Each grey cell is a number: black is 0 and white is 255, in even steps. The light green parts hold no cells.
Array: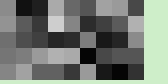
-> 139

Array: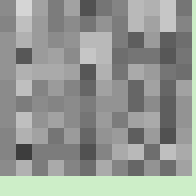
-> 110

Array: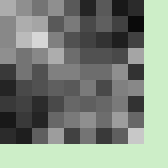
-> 65

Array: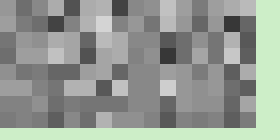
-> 88

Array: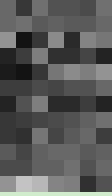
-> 118

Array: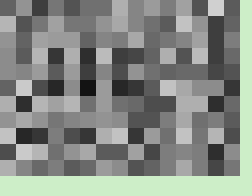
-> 125

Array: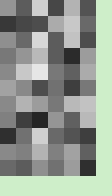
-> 77

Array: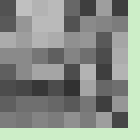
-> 165
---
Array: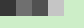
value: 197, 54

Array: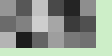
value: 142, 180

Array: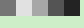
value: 35, 117

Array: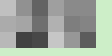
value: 138, 184

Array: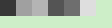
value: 222, 55

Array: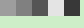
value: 56, 157
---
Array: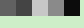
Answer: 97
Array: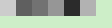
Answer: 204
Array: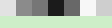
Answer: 226
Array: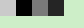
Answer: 202
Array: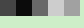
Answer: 69
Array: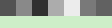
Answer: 83
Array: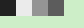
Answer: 33
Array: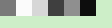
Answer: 121
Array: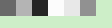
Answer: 105
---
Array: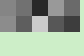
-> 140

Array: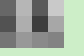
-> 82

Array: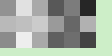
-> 185

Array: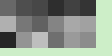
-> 176

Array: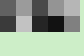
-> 58

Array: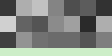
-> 208

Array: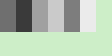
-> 111

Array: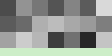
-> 91

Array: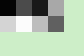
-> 212
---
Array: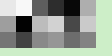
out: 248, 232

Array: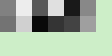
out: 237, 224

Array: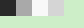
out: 248, 213

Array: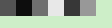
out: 232, 152

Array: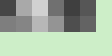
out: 209, 183

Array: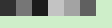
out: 195, 163

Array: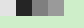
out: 227, 154

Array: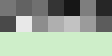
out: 232, 194
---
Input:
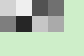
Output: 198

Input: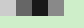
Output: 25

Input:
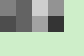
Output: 162

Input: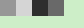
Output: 46

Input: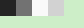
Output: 249

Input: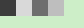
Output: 110

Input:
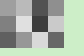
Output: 217

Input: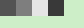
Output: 229
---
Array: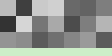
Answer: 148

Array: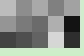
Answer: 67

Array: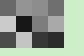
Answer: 75

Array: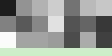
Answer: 251

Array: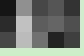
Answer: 71

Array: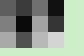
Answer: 169

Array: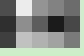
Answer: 63

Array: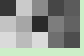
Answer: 218
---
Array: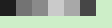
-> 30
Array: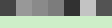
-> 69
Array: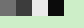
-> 112
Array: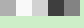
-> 175
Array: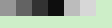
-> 150
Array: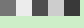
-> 117
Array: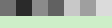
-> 113
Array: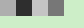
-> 174
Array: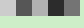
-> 204
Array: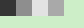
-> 53
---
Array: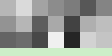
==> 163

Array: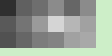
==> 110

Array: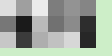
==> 235

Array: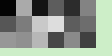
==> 20

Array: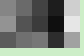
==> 67

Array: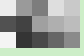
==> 125
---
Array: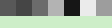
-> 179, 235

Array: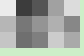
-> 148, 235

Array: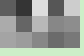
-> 184, 221

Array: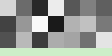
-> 26, 249

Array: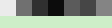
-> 12, 235

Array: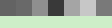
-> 57, 199

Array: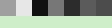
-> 119, 231

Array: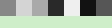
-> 41, 239

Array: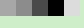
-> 74, 220
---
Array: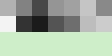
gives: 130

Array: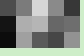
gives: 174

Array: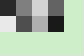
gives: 127

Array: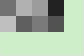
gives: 177

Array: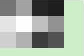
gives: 254

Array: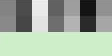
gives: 76
